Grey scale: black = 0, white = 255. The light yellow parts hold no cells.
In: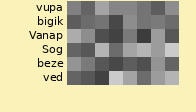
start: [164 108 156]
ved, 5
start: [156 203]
Sog, 7
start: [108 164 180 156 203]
Sog, 4
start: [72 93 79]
beze, 4

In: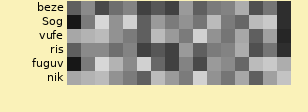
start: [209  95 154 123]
Sog, 5
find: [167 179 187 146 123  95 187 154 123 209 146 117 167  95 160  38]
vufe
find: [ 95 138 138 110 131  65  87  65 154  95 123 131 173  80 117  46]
ris

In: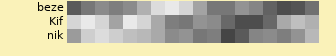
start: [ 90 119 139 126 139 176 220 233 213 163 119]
beze, 1
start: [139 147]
nik, 8
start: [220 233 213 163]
beze, 7
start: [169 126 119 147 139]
Kif, 7
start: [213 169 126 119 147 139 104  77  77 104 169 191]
Kif, 6
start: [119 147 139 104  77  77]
Kif, 9
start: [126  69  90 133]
nik, 11

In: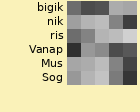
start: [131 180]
ris, 2
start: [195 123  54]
Sog, 3
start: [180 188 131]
nik, 2
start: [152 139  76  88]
Vanap, 2
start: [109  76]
bigik, 1

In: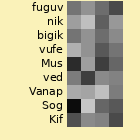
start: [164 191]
Vanap, 2
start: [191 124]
Vanap, 3
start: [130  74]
Kif, 3
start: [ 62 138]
ved, 2

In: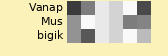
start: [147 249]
Mus, 1
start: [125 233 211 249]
Vanap, 2
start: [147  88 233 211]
bigik, 1
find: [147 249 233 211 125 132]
Mus

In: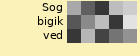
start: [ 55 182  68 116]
ved, 1
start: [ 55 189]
Sog, 3
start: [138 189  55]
bigik, 2
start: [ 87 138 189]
bigik, 1
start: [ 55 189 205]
Sog, 3

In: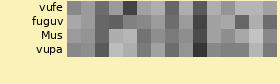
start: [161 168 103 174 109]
fuguv, 11
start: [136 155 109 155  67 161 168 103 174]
fuguv, 6

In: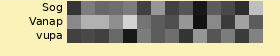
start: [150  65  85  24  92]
Sog, 7
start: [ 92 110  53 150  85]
vupa, 7
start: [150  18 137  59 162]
Vanap, 9
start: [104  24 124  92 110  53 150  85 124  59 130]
vupa, 4
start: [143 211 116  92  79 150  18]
Vanap, 4
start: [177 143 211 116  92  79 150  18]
Vanap, 3
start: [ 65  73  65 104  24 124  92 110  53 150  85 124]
vupa, 1

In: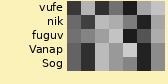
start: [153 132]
Sog, 4
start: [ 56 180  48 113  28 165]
vufe, 1

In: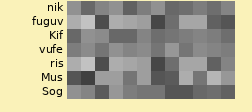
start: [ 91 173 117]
Mus, 8
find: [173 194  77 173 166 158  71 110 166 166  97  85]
fuguv

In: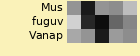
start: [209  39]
fuguv, 1
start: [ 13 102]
fuguv, 3
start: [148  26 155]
Vanap, 2
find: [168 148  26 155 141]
Vanap
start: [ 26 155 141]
Vanap, 3
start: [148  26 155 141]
Vanap, 2

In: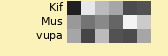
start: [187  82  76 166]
vupa, 3
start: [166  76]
Kif, 4
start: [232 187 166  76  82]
Kif, 2
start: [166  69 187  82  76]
vupa, 1
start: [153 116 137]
Mus, 1
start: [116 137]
Mus, 2

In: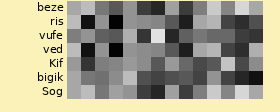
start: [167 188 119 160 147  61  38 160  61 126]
Sog, 1
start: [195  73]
Kif, 12

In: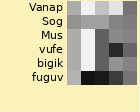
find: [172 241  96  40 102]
vufe
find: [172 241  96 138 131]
Mus
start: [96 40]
vufe, 3

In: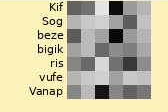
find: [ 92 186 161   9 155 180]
beze
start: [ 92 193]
Sog, 5
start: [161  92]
Sog, 4
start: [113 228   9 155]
Kif, 2
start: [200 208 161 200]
vufe, 2

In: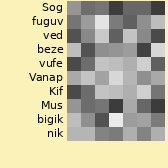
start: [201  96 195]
ved, 3
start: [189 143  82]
bigik, 1
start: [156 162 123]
bigik, 5
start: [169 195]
Vanap, 1
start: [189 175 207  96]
vufe, 4

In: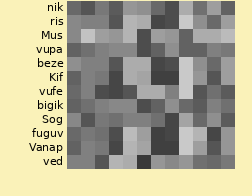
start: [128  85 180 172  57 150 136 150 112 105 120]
ved, 2
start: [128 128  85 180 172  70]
ris, 2
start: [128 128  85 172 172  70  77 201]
beze, 2
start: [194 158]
Mus, 2
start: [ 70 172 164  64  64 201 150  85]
Kif, 4

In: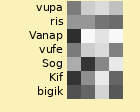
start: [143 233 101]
Kif, 2
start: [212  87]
bigik, 3
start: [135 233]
Sog, 3
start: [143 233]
Kif, 2
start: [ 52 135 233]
Sog, 2

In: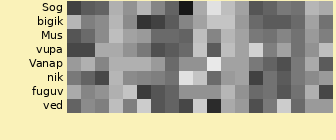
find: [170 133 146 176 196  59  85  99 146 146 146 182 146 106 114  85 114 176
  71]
fuguv
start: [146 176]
fuguv, 3
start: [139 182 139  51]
bigik, 3
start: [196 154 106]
bigik, 12
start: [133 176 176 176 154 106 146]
Vanap, 3

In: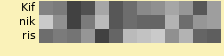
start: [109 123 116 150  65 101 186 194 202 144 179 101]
ris, 1
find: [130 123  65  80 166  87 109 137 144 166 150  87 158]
Kif
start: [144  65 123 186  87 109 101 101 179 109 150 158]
nik, 2
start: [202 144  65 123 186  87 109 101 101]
nik, 1
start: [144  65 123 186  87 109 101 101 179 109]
nik, 2

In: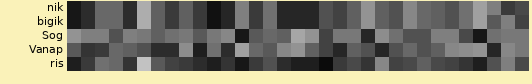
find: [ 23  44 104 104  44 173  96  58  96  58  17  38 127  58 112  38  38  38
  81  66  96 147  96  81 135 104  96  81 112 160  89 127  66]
bigik
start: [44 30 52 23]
ris, 10
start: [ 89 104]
Sog, 14
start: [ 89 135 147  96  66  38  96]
Vanap, 15
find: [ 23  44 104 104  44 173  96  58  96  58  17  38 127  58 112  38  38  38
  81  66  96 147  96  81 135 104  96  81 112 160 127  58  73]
nik

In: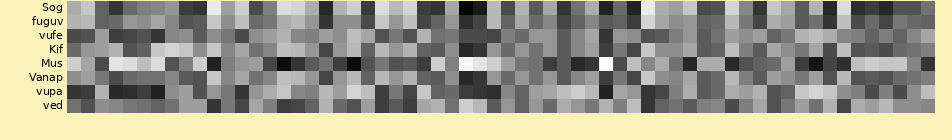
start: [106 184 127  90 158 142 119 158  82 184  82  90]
Vanap, 47
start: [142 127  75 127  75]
vupa, 56
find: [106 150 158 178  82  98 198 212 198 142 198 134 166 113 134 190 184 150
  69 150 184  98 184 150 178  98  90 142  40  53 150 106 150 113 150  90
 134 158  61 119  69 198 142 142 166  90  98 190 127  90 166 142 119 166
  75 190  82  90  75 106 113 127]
Kif
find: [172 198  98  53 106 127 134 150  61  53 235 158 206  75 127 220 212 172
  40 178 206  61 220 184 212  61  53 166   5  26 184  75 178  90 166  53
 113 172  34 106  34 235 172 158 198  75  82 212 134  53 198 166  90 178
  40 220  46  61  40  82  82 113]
Sog
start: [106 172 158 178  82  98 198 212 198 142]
vupa, 47

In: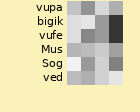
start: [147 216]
vupa, 2
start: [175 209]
ved, 2
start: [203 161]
Mus, 3
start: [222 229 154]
bigik, 1
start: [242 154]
Sog, 1

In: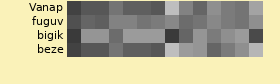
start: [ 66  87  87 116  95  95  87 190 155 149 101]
beze, 1
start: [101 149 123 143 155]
bigik, 9
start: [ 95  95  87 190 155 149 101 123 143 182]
beze, 5

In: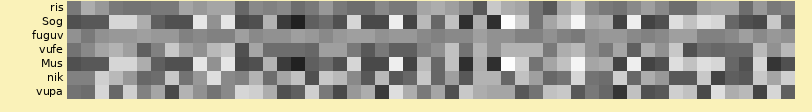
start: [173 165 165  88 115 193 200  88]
vupa, 30
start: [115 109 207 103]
nik, 38
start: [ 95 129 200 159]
vufe, 6
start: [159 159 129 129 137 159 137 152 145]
fuguv, 44
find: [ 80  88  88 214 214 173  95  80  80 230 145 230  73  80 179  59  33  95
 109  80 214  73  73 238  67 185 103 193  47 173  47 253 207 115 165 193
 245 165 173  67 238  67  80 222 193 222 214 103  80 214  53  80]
Mus

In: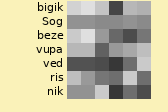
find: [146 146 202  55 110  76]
nik
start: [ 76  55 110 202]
ved, 3
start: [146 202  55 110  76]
nik, 2
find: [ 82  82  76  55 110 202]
ved

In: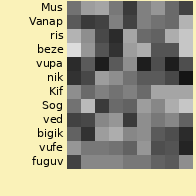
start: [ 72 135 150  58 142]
ved, 2
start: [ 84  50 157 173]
beze, 3
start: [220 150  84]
beze, 1

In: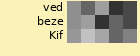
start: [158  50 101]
beze, 2
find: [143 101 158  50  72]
ved
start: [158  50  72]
ved, 3

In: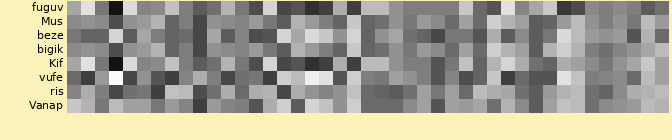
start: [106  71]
beze, 9
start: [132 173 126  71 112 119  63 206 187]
vufe, 9
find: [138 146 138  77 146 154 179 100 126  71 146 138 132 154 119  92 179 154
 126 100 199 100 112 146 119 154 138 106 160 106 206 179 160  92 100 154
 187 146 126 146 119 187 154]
Mus
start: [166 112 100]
beze, 24
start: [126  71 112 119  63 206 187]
vufe, 11
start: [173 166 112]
ris, 31

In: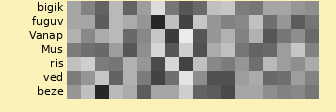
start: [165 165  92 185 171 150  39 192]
fuguv, 1
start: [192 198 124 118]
bigik, 11
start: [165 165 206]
beze, 7
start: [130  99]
bigik, 2

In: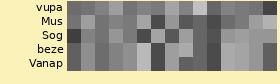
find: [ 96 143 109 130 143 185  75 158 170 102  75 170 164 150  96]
beze
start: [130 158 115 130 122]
vupa, 3
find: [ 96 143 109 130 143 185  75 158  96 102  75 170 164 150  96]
Vanap
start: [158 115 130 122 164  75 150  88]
Mus, 2

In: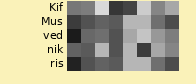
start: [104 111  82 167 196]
ved, 2
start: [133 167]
Kif, 7
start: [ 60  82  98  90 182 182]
Mus, 1
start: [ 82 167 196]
ved, 4
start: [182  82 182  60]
nik, 3
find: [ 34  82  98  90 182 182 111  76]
ris

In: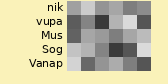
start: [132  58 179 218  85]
vupa, 2
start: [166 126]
nik, 4
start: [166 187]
Mus, 5
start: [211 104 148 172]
Vanap, 1
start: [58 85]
Sog, 4
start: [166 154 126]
Mus, 2

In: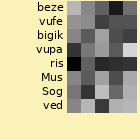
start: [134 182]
ved, 1
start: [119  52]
Sog, 1
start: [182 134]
beze, 1
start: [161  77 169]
Mus, 3
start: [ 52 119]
vupa, 1
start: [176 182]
ved, 4
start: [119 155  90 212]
vupa, 2

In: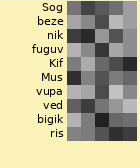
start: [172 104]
Kif, 2
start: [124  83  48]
ris, 2
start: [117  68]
Sog, 1
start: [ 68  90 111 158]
Sog, 2
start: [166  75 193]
vupa, 2
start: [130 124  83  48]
ris, 1

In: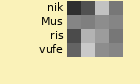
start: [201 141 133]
vufe, 2
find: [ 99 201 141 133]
vufe
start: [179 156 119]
ris, 2
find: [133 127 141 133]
Mus

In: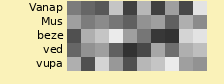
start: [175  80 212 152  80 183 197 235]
vupa, 1
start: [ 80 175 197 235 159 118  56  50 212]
beze, 1
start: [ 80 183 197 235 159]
vupa, 5
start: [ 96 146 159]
Mus, 5

